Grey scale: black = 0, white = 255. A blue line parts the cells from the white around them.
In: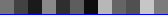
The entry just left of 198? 80
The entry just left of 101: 183

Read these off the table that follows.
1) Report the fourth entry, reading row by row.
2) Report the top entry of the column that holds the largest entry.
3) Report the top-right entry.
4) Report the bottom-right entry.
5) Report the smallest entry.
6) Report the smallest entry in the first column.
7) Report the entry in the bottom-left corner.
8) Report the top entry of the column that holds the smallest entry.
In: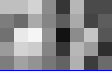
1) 140
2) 211
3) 74
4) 107
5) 18
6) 113
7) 125
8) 53
